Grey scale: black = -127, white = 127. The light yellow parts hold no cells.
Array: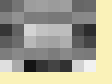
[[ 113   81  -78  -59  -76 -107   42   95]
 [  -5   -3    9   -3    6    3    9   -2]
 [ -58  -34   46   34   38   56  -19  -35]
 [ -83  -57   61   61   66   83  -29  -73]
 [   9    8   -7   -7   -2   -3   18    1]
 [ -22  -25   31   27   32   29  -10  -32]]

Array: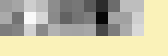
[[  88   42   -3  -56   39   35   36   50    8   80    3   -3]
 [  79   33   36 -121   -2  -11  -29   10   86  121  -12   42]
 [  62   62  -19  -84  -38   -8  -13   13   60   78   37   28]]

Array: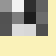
[[-49  87  90 -44]
 [-19 -98  -1 -45]
 [-30 -80 114  21]]

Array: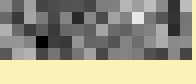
[[ -58    8  -60  -46   -3    3    2  -54   32   -9  -53  -10  -57   50
    39  -39]
 [  12    9   43   14  -17    4  -42  -23  -25   20  -71  -65 -126    3
    21   19]
 [  -7  -84   45    1   -4  -28  -21   36  -30  -19  -23  -69  -35  -64
   -20   48]
 [  -9  -74  -41   -7  102    3   34  -51    7  -86    3  -54   -5   35
   -69  -22]
 [  60  -79    9   60   30   53    0   -1  -56  -43  -44  -50  -58   32
   -33   18]]

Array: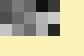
[[ -90   48  -19   13   68]
 [  74   52    8  -22  -49]
 [ -71 -110  -24   -4  -38]]

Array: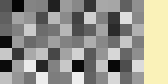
[[  26  -21   87   10  -28  109    0   -2  108  -10   22   64]
 [  91  -50 -119   69  -33 -118   72    2  -89  107   33 -116]
 [  15  -25   87   21  -37   82   35  -56   66   41  -71   72]
 [  -3   70  -18    8   46   -8    2   32   -7  -21   27 -117]
 [  49  -25  -85   36  -31  -52   55  -11  -19   75    0  -22]
 [   8   95  -73    0   79  -62   11   56  -51   20   35  -31]
 [  16  -31   38   40  -74    8   28  -95    1    4 -122  -44]]

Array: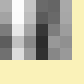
[[ 25   7 -78  27  93 -15]
 [ 16  24 -83   8  65 -34]
 [ 29  -2 -72  36 104  -3]
 [ 39 -22 -36  61 123  35]
 [ 41 -26 -21  68 124  48]]

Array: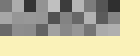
[[ 47  42 -10  22   8  33 -28  11  13 -22]
 [  5 -36  50 -24   3 -45  22  24  22  39]
 [-80 -42  -3  54 -67  64  19 -75  45  -8]]

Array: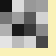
[[ -56   84   59  100]
 [   9  -70 -102   48]
 [  82  -38   30   -9]
 [  31   24   91 -109]]
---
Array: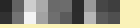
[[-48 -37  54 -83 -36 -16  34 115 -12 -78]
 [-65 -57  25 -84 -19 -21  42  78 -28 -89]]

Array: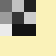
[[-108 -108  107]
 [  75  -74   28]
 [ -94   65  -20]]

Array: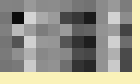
[[ -55   74   19  -87  -76  -16   18   14   74   -6  -10]
 [ -53   48   18  -56  -50    8   14    8   48   15   -5]
 [ -18   80   16  -97  -77  -42   22   24   80  -44  -10]
 [ -60   28   19  -27  -31   27    8   -3   28   58    0]
 [  12   83   11 -100  -72  -58   27   42   83 -115   -9]
 [  -3   25   11  -13   -9    5   12   11   25    2    3]]

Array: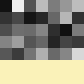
[[  88    6  -22   47  -11  -68  -40]
 [ -69  -58  -91  -24  -42   30    4]
 [  -3 -111  -81    5  -20  -17  -50]
 [ -78   54  -24  -88 -106  -55  -76]
 [  61   23   -3   60  -43  111 -109]]

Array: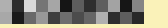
[[ -87  -33  -82   48  -25  -51  -17  -65   24  -22 -101   40]
 [   5 -105   35  -33  -81  -34 -106   38  -10   89  -82   48]]

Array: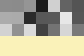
[[  -6   86  -12  -62   90   17   82]
 [ -41  103  -38  -39  -85   43   44]
 [ -43  -28   80 -101   21   11   12]]
